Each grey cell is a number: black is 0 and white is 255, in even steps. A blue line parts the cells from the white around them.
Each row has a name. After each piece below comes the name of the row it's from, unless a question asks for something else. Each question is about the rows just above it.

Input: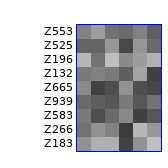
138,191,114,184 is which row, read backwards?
Z196
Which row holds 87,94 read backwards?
Z939

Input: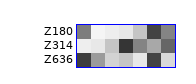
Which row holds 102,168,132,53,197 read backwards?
Z314
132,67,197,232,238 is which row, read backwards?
Z180
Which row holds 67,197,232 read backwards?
Z180
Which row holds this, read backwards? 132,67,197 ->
Z180
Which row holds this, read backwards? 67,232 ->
Z636

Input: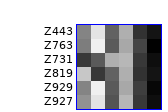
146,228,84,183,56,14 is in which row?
Z927
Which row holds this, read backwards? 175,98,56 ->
Z819
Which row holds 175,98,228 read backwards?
Z443

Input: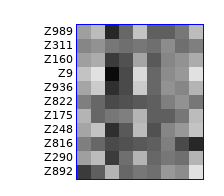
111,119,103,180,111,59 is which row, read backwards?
Z290
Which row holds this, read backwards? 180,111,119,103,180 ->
Z290

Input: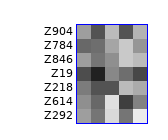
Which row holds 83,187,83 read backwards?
Z904
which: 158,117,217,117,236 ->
Z292
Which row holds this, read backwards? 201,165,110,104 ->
Z784
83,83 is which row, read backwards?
Z218
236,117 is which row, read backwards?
Z292
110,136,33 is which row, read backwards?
Z19

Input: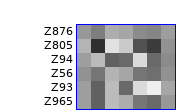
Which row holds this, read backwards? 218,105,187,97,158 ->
Z93
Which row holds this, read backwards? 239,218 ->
Z93
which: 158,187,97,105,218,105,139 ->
Z94

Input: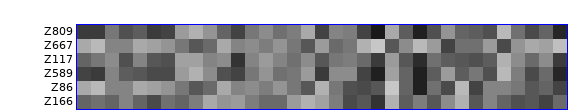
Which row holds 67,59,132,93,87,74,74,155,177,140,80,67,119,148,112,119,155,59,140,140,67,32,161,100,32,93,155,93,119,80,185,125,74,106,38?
Z589
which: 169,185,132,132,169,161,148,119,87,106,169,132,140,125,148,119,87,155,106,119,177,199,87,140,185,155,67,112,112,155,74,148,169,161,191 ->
Z667

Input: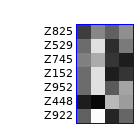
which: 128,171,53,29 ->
Z745
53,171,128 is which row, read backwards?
Z745

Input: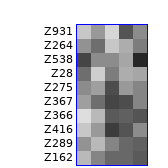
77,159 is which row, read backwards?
Z275
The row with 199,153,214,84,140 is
Z931
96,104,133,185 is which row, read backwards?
Z289
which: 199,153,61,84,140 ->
Z416
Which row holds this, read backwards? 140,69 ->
Z538
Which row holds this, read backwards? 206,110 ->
Z28

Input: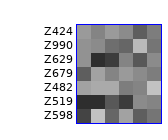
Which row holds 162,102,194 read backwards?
Z598
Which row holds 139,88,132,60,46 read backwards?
Z629
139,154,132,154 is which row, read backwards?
Z424
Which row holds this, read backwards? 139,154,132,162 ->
Z679
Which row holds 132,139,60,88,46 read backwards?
Z519

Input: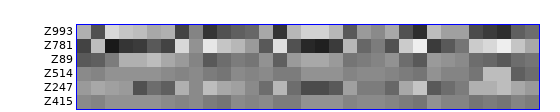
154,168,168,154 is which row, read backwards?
Z89
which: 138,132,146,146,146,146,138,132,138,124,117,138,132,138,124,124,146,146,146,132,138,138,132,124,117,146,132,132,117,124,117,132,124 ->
Z415
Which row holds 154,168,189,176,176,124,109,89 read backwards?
Z247

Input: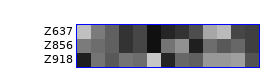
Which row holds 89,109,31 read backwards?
Z856
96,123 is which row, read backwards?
Z637
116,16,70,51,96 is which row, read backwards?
Z856
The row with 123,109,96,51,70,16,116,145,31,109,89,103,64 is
Z856
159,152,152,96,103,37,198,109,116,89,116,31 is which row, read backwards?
Z918

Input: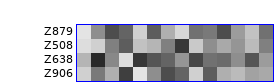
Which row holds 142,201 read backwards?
Z508
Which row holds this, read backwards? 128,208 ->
Z508
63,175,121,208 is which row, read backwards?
Z906
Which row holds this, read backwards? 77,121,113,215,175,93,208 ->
Z879
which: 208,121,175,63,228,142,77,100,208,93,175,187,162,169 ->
Z906

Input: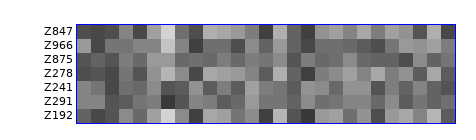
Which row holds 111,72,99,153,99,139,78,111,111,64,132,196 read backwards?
Z966
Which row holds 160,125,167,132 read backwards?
Z847

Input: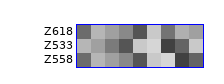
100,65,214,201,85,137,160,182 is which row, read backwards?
Z558
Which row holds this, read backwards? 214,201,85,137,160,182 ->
Z558

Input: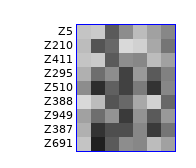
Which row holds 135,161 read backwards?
Z5
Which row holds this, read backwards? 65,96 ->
Z510
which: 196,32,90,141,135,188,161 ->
Z691
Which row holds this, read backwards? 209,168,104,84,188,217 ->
Z388

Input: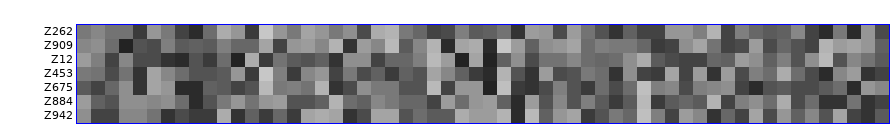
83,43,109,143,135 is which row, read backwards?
Z884
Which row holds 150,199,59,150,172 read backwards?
Z262
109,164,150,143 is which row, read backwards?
Z909

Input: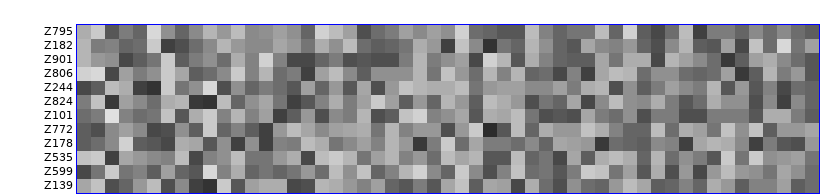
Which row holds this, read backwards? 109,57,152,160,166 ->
Z178
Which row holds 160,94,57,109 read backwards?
Z901
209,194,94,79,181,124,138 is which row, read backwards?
Z101
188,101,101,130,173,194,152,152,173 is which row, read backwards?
Z772
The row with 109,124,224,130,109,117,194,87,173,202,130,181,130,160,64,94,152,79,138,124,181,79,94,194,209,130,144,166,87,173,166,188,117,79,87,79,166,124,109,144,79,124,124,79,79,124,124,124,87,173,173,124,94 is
Z101

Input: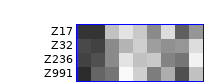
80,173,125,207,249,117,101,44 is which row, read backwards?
Z991
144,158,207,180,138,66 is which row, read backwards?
Z32
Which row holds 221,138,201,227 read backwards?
Z17
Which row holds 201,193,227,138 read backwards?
Z236
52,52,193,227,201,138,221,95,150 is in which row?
Z17

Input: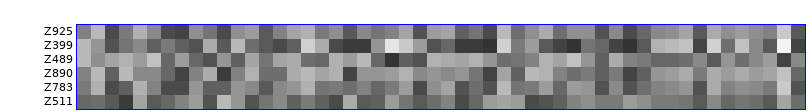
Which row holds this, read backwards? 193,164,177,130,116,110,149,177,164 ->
Z489
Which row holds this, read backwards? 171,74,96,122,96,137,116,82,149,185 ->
Z511
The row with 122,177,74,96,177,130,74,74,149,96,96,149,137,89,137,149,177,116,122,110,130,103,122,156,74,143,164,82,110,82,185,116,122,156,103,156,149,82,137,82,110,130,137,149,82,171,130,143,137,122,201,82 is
Z783
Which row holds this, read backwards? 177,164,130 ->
Z925
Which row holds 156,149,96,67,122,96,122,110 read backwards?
Z890
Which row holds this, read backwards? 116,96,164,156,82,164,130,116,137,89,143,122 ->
Z925
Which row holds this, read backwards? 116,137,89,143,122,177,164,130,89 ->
Z925

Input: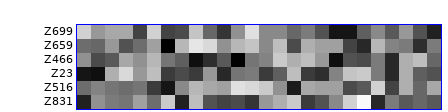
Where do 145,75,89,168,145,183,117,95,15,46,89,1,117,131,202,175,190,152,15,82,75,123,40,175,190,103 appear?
Z466
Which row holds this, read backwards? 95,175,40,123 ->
Z23
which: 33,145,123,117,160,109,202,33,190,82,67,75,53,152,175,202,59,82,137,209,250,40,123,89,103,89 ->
Z831

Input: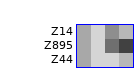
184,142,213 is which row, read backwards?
Z14
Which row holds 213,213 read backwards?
Z44
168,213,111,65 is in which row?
Z895
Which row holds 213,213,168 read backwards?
Z44
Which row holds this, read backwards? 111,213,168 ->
Z895

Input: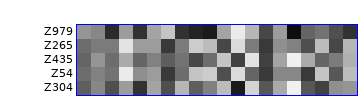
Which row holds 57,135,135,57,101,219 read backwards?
Z54
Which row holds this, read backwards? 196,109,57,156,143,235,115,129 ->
Z54
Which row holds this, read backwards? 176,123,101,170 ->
Z435

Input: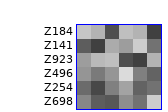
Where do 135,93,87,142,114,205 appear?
Z698
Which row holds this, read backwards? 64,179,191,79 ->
Z184

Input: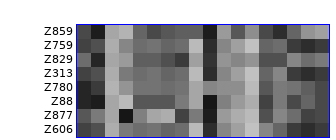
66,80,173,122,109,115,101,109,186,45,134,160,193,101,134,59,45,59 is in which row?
Z313
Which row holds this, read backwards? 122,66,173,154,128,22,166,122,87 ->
Z88

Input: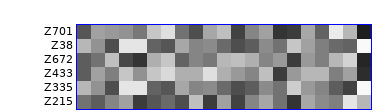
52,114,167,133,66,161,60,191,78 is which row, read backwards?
Z215
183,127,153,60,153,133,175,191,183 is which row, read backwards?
Z672
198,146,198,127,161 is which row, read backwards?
Z433
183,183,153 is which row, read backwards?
Z433
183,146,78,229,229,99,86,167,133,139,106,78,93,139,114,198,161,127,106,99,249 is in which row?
Z38
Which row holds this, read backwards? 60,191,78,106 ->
Z215

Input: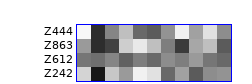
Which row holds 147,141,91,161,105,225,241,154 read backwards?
Z242
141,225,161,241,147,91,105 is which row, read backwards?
Z444
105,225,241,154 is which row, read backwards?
Z242
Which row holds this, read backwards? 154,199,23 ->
Z242

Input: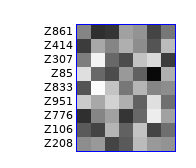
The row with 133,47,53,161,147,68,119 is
Z861
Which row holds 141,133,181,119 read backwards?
Z833
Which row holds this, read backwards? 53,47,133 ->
Z861
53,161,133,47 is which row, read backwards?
Z776
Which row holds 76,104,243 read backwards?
Z307

